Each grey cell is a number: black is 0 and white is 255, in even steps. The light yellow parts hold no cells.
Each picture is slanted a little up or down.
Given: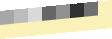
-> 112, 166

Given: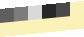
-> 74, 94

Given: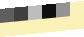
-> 147, 94

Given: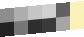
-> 96, 34

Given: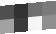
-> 122, 162

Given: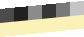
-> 197, 75
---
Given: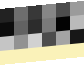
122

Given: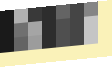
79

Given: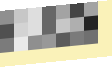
199

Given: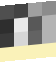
234

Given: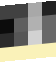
95

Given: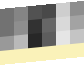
102
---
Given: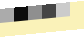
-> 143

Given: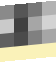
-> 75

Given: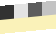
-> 227

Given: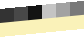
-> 196

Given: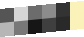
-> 22

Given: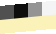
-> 13
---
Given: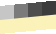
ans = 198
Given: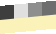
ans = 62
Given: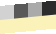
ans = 210
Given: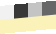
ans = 241
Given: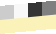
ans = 204
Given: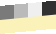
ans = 122
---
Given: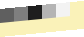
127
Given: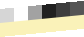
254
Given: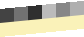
114
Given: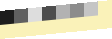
96
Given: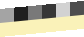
32
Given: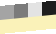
123
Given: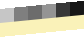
127
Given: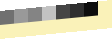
153
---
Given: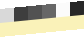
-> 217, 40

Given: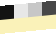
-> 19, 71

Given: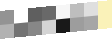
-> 147, 166

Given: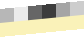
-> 183, 205

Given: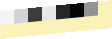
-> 244, 147

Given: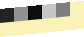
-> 35, 125

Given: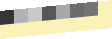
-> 53, 117

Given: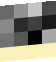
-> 104, 166
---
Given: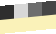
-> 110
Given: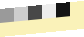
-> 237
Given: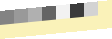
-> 59
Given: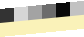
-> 10
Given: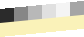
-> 244
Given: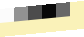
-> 8
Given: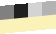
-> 211
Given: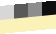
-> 141
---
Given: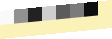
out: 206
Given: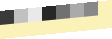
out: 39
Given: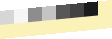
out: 196
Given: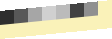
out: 208
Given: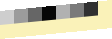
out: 7
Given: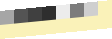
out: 46
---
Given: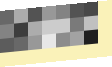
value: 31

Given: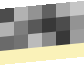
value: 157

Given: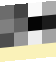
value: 162

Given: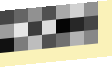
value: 135

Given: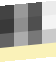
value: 202

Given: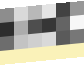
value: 119

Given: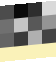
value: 67
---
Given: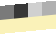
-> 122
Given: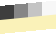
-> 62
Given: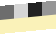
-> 109
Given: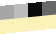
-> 166
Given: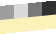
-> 158
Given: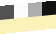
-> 82
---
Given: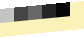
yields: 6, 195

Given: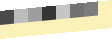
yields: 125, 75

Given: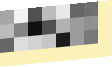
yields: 112, 102

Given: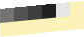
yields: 229, 115

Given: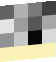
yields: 64, 146

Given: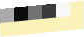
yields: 248, 170
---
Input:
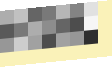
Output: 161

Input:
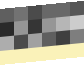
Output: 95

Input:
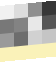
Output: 109

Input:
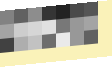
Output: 234

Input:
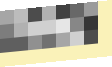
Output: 166

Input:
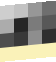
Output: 57
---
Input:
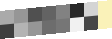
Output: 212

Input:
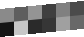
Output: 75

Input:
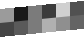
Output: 81

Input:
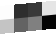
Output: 229

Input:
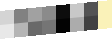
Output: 83

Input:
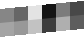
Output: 72

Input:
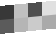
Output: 224

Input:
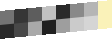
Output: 181
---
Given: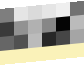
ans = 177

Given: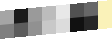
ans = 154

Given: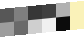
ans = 55

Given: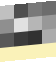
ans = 182

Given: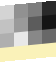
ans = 92

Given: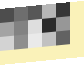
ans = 222
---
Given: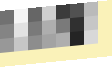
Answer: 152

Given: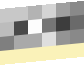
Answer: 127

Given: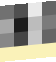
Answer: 135

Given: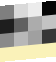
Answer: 138

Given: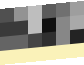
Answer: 100

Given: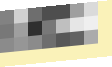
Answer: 139
